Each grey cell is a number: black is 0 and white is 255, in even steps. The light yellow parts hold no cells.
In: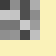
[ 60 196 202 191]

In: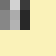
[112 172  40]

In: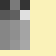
[ 50  96 163]

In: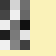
[ 55 239  16]

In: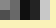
[135 104]

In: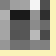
[127  24  86 185 128]

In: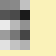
[133  74 146]

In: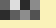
[99 94]
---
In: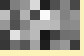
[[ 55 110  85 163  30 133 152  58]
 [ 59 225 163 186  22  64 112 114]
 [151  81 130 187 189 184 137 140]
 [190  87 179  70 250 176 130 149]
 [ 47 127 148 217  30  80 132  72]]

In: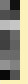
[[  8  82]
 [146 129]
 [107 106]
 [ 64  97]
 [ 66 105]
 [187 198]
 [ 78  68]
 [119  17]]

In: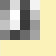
[[127  67 106 163]
 [194 240  57 152]
 [166 253  61 194]
 [117 219  79 243]]

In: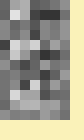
[[142 126 131 124 155 136 113]
 [105 158 178 181 155 160 121]
 [114 215 164 164  81 106 110]
 [115 137  69 209  96 154 120]
 [114 125 103 104  63  97 154]
 [142 103  73 100 152 117 126]
 [116 199 151  96  52  72 110]
 [ 65 215 178 209 106 160 128]
 [134 110 138  69 134 123 148]
 [136 103 120  86 135 119 147]
 [ 98 226 173  67  52  52 113]
 [102 163 175  93 101 117 143]]

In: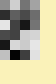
[[192   4  62 225]
 [ 23 215 203 230]
 [ 74  66 207 212]
 [229  65  23 116]
 [ 45  95  74 109]
 [142 207 116 163]]

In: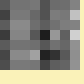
[[ 77 121 121 118  67  94 100 146]
 [ 70 138 138 161  34  50  89 143]
 [ 91 115 115 111  87 113 103 145]
 [ 59 133 133  87  29 151  96 208]
 [ 92 138 138 110  94 113 125 130]
 [ 65 121 121 104  82 124 120 193]
 [ 89 115 115 119  82 108 110 130]]
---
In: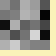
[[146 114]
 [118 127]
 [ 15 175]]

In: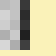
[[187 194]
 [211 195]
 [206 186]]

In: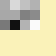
[[171 217]
 [168 169]
 [121  17]]

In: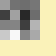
[[158 114]
 [ 63 161]
 [130 132]]

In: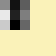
[[140  18]
 [233  33]
 [203   1]]

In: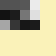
[[ 82  83]
 [ 18  28]
 [166  54]]

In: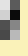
[[227  91]
 [209  11]
 [ 80 134]]
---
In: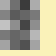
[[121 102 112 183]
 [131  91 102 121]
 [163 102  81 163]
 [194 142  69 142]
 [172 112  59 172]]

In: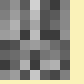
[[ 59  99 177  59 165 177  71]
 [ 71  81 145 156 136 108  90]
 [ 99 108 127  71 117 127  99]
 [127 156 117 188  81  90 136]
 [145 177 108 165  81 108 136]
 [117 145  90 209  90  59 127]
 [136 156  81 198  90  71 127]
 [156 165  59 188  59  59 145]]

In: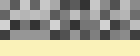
[[169  91 200 100 200 169  71  91  51 200 139  81 190 139]
 [100 190 181 190 181  91 127 190 127 181  91 169 181 109]
 [ 62 150 150 150 150  62  81 150  81 127  62 127 139  62]
 [210  51 118  51 118 210 109  51 118 118 210  62 109 190]]

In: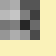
[[150 173 150  74]
 [185 197 127  62]
 [162 173  85  85]
 [118 127  38 106]]

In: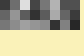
[[ 59 110 222  69 119 179  80  80]
 [119 140 160 149 140  50 129  39]
 [101 149  92  50  92 170 101  59]]

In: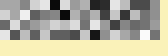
[[210 167 239  95 125 134  10 177 125 177  64 198  53 189 115 144]
 [229  85 189  95 198  95  95  75 198  22 144 210 167 134 250 115]
 [167 167 134 210 229  10 219 155 177  34  44 229 189  75  75 144]
 [105 219 125 155 177 210 189 219 115 229 155  64 134 105 115 155]]
